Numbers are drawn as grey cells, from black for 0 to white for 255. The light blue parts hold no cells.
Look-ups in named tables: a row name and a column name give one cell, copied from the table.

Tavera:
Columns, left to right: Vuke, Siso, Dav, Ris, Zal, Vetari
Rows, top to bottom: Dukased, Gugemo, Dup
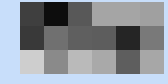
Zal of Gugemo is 37
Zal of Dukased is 165
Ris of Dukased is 165
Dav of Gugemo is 95
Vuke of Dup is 206
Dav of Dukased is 88

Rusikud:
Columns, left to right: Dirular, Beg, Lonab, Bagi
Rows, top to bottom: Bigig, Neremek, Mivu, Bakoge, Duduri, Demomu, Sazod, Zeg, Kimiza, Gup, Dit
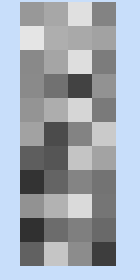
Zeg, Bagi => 115
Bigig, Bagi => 131
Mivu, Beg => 165
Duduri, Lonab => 214
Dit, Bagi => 61
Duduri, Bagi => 122
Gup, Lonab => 127
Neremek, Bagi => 162
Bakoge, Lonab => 66
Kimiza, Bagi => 117
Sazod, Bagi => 163
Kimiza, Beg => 178
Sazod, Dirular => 94
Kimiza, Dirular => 146

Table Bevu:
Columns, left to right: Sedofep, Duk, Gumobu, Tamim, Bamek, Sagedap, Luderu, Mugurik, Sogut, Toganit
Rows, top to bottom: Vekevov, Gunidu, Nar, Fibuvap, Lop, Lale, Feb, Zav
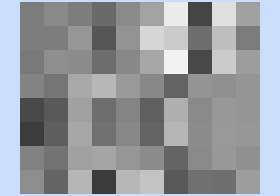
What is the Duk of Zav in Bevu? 101
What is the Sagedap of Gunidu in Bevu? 214
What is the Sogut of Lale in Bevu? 153
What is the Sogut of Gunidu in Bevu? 190
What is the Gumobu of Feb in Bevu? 161
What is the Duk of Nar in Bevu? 142
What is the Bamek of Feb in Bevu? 150
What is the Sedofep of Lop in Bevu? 72
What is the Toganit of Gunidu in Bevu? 123
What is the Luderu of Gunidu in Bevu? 202
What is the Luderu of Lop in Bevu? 175
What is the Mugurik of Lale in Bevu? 140
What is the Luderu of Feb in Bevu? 101
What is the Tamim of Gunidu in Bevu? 86
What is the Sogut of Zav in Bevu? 110
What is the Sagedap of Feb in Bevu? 140
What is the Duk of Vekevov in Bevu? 137
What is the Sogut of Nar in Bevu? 203
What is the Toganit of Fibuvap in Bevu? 149
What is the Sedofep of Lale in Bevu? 60

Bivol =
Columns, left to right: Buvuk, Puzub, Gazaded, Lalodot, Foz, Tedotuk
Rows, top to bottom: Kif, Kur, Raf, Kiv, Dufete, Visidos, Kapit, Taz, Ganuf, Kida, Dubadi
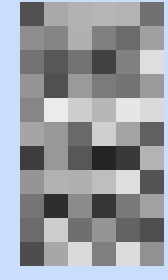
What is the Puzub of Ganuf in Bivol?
46
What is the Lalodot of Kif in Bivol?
182
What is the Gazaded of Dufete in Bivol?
205
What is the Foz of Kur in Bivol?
107
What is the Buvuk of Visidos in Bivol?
165
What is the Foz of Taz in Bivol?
222

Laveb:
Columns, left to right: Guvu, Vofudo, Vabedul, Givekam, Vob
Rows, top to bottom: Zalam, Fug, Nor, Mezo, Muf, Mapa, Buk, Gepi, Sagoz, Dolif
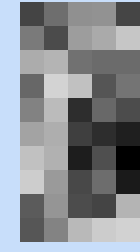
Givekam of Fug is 170
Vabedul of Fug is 157
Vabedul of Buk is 29
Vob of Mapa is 31
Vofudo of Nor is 180
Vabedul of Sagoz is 76

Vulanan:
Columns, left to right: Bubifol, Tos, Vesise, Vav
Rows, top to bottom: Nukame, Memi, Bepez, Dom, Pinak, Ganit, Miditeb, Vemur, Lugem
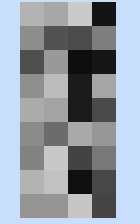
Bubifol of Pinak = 171
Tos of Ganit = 108
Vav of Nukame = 20
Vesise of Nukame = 202
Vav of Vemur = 71
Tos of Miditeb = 200

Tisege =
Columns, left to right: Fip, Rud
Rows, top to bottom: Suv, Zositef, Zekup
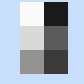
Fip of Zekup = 147
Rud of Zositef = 91
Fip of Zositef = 217
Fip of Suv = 249
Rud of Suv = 26
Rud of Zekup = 58

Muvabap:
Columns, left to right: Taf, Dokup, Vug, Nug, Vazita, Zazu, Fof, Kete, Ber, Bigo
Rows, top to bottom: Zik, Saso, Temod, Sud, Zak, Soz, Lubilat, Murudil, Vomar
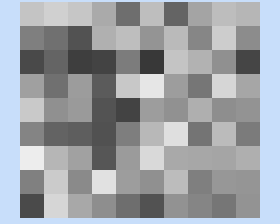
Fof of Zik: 100
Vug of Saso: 82
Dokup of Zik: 208
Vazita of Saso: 190
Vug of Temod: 62
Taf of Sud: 160
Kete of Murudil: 127
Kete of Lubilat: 167
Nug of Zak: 83
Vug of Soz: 94

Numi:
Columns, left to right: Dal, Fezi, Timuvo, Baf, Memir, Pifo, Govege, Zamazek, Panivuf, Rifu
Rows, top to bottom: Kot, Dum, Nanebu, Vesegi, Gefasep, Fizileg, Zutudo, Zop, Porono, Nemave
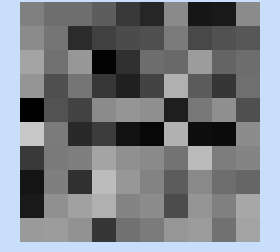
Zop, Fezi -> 127
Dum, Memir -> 75
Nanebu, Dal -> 164
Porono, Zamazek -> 149
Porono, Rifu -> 167
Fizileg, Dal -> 199
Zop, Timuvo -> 48
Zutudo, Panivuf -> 125
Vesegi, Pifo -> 67
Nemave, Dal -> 154
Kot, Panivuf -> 25
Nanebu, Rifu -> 109
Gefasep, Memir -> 149
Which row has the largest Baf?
Zop

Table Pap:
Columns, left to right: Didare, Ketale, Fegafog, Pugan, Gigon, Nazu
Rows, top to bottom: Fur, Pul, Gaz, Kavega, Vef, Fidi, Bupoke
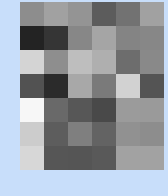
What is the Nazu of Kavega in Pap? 84
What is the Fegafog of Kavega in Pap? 168
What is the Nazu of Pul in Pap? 135
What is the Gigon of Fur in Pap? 114
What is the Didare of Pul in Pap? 35
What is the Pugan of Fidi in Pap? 99
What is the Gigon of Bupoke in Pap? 162
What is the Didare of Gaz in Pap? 212
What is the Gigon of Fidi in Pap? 145
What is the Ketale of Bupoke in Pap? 86
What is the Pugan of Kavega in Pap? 122

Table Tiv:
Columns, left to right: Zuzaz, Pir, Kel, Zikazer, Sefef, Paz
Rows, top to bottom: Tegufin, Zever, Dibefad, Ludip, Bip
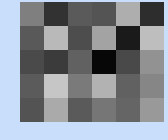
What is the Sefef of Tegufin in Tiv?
174
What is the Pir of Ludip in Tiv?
198
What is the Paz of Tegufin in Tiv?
45
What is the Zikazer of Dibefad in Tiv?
7
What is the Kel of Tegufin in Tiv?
90
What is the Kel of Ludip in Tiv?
122
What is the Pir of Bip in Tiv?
170
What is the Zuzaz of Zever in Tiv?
89
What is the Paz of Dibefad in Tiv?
146
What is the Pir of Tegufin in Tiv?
50
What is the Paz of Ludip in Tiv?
134
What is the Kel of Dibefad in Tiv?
97
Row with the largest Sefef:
Tegufin

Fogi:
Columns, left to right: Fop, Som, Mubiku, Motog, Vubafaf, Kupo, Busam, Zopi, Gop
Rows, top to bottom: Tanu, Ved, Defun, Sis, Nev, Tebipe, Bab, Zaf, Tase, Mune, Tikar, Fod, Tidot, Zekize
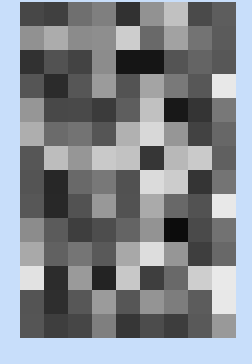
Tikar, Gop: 104
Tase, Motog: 152
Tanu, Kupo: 146
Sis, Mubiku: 86
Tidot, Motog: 155
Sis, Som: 43
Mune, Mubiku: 62
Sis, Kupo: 164
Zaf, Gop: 116
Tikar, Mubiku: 117
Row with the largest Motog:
Bab

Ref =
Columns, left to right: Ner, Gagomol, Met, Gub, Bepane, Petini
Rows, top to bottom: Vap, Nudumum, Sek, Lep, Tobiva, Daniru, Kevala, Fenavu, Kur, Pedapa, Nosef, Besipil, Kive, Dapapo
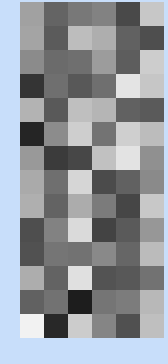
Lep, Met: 88
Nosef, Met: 114
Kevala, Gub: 193
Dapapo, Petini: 191
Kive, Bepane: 124
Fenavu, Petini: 138
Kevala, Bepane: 227
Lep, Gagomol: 111

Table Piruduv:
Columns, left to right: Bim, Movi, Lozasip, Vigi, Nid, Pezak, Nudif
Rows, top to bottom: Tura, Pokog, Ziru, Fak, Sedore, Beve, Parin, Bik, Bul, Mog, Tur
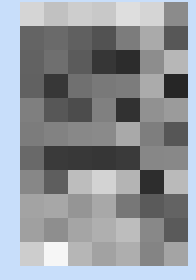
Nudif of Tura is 139
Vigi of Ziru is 54
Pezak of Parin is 135
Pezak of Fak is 171
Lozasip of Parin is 56
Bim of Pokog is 100
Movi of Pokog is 106
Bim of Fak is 97
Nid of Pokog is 124
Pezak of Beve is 126
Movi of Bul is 167
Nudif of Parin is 136
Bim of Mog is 160
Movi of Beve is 130
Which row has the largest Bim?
Tura

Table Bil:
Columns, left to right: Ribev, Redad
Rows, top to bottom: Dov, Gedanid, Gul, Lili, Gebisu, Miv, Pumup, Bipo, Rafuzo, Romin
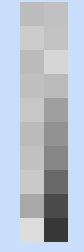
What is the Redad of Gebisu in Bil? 159
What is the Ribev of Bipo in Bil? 201
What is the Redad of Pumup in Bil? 134
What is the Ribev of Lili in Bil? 192
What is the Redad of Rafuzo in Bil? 74
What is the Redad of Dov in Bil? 193
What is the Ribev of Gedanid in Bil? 204
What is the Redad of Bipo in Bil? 105
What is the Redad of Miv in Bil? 146
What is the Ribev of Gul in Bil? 187
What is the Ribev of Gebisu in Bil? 199
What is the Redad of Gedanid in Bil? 194

